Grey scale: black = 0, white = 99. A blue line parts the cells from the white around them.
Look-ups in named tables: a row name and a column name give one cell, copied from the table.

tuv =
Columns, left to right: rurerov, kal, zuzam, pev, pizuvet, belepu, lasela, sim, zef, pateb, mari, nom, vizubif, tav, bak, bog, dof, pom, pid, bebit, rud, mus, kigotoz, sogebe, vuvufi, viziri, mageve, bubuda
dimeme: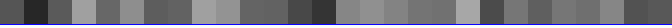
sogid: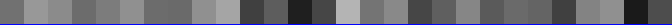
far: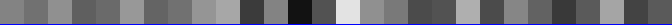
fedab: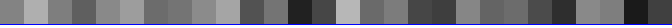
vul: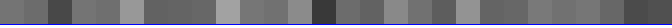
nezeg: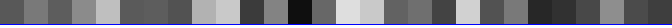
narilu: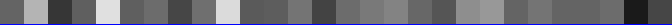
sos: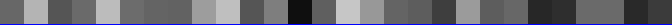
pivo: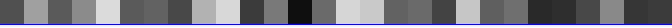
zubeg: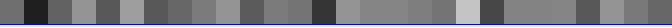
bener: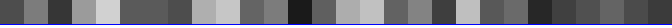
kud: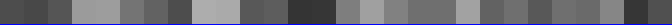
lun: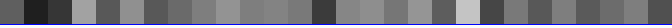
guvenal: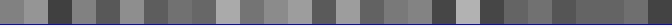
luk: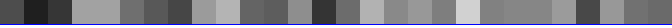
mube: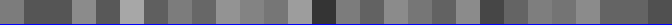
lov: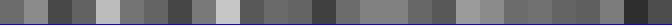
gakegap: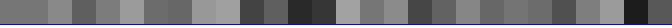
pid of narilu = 33
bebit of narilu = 55
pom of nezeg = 43
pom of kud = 43
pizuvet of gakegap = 48
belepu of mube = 65
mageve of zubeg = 47
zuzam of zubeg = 38
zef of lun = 49
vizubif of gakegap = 16
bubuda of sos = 23
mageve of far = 26
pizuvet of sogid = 48
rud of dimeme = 29
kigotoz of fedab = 29
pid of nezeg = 26
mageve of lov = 18
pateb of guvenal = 66
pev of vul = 45

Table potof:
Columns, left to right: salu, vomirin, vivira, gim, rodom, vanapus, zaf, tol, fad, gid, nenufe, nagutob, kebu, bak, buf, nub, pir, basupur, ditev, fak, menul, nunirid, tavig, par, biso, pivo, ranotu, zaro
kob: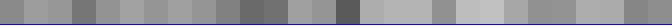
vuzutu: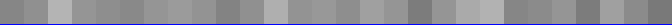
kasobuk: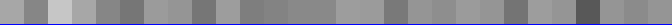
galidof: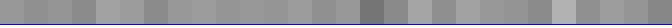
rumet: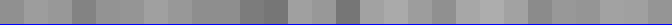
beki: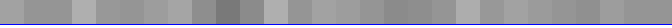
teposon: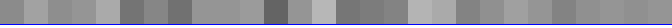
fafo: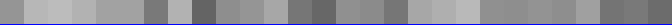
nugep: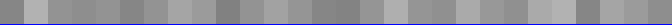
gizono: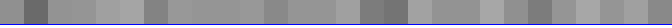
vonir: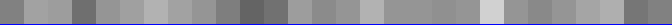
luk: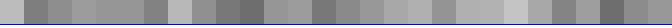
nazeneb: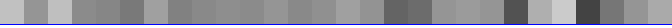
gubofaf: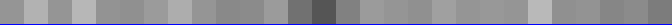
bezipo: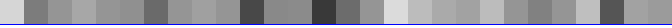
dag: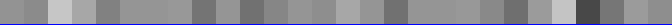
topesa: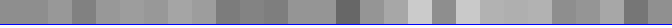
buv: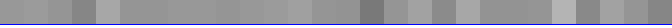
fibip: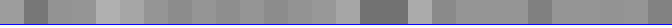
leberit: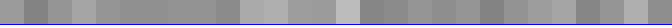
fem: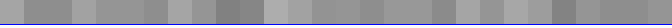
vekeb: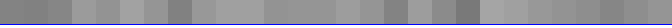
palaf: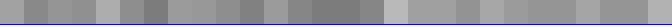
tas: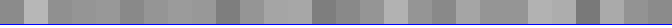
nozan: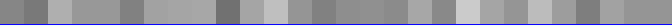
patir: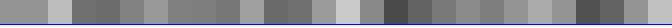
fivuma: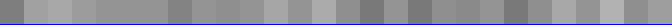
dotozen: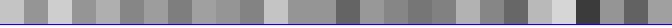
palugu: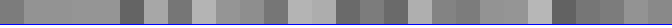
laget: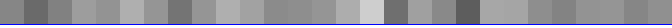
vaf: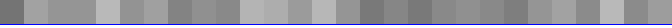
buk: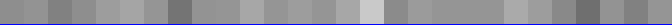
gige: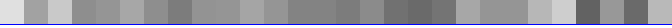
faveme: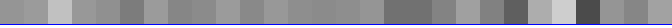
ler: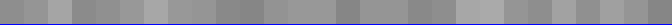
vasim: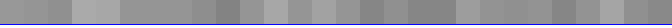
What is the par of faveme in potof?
80
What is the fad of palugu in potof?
70
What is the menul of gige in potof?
58
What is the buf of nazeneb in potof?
62
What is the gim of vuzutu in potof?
58
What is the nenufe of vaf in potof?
70
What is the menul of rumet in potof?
67
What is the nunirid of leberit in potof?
57
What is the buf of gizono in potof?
62
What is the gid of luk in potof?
47
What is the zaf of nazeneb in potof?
62
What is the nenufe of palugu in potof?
55
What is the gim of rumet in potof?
51
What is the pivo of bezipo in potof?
33
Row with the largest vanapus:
laget

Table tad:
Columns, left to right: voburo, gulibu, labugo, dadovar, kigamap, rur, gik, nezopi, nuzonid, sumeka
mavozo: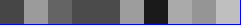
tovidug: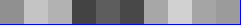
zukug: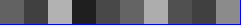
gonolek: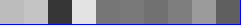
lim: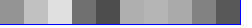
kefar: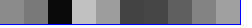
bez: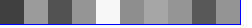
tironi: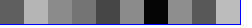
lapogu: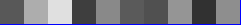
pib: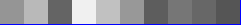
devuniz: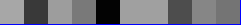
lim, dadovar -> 43
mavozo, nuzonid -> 58
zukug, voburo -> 38
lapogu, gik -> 31
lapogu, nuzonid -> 19
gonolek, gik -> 44
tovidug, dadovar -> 26
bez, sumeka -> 57
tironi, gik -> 2
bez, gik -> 64
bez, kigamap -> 96
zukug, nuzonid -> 25
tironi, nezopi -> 55
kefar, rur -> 26
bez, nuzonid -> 34
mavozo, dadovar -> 29

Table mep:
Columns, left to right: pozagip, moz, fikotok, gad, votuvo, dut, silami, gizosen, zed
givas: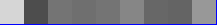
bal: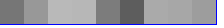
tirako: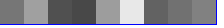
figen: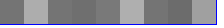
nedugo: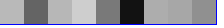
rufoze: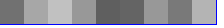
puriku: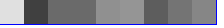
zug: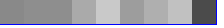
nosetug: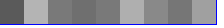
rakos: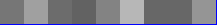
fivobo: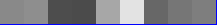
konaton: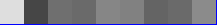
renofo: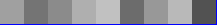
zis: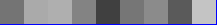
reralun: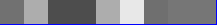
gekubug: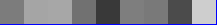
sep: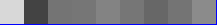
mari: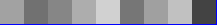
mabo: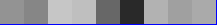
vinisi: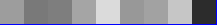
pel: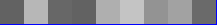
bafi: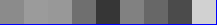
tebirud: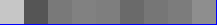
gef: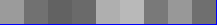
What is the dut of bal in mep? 36
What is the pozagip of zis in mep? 45
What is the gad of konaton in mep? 41
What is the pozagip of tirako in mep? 46
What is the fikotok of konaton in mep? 43
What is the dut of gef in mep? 72
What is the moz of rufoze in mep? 65
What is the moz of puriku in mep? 25
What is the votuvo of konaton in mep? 52
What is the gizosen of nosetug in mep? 46
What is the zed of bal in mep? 61
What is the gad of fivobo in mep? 29
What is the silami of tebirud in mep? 46
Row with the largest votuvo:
vinisi

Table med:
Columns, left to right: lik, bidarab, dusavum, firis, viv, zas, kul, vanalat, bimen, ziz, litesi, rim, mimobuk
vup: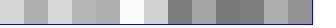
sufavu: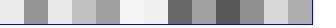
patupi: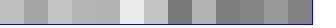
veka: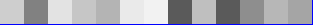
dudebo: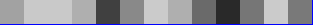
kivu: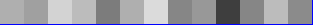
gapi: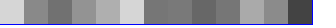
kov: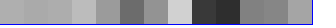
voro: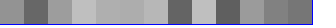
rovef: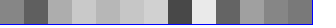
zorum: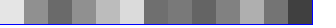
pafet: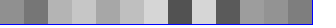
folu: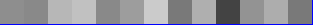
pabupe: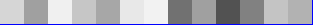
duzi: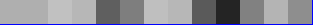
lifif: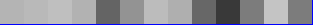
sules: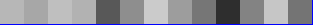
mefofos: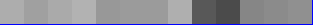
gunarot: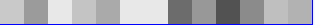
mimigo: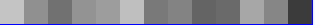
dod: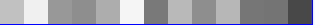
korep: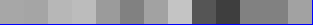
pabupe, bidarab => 62
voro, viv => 68
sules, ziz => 18
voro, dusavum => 61
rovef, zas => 77
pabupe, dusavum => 93

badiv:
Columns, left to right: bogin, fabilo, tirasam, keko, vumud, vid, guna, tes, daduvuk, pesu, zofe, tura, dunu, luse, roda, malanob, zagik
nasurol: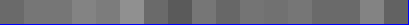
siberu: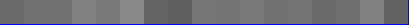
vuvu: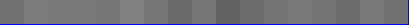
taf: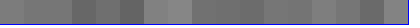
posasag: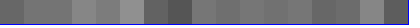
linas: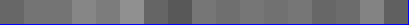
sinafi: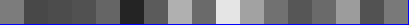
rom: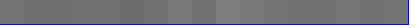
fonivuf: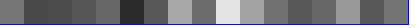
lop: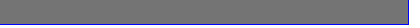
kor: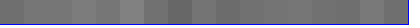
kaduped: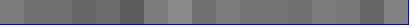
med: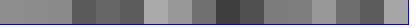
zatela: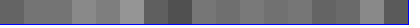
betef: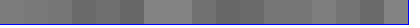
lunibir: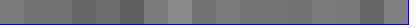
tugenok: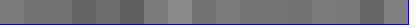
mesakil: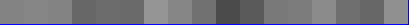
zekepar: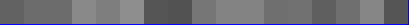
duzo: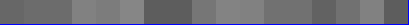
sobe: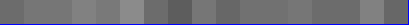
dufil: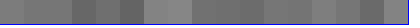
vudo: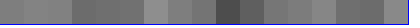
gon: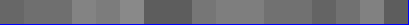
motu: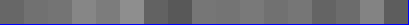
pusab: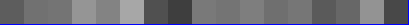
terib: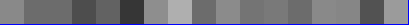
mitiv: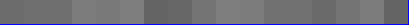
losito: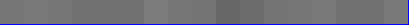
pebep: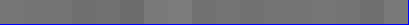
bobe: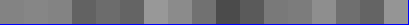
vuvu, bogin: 44
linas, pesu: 43
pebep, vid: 42
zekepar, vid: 55
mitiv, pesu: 49
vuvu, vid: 50

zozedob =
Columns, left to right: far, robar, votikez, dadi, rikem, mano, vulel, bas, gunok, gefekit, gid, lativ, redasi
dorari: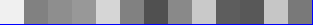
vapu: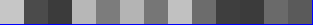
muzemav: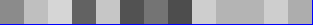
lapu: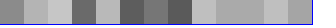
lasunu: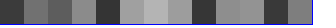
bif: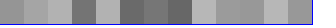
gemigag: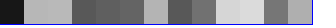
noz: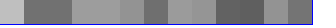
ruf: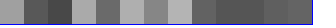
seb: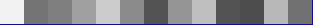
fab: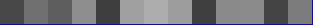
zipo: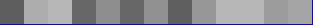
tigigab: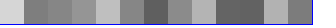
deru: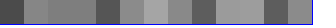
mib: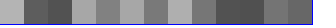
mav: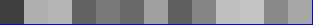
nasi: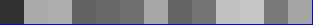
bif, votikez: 69
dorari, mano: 50
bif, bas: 40
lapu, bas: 35
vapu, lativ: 41
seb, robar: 45
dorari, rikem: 83
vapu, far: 77
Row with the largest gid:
gemigag

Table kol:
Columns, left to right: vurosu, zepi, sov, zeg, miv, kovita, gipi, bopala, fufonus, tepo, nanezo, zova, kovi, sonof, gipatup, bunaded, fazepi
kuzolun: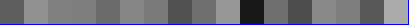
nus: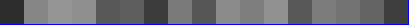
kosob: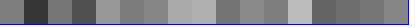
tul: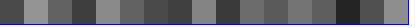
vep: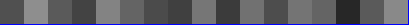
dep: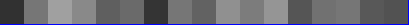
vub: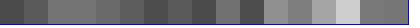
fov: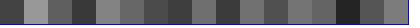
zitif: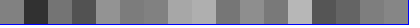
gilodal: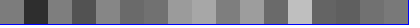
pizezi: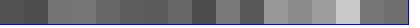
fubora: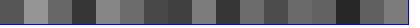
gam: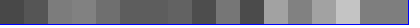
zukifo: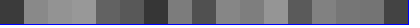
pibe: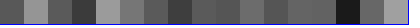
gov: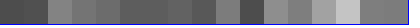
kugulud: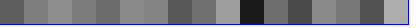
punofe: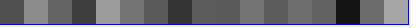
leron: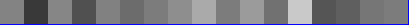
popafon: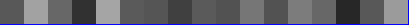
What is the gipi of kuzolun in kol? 47
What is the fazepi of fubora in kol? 48
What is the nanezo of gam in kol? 29
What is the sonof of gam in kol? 63
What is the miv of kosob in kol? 59
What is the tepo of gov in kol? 48
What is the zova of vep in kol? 30
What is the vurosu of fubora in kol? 33
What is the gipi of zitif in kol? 50
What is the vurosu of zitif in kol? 50
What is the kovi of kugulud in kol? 29
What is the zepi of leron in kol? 22
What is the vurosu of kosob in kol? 49
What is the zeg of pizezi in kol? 46
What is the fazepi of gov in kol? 48
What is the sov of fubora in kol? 40
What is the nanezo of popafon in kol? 46
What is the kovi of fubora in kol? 41
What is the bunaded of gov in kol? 49
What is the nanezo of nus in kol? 49
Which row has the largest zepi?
popafon

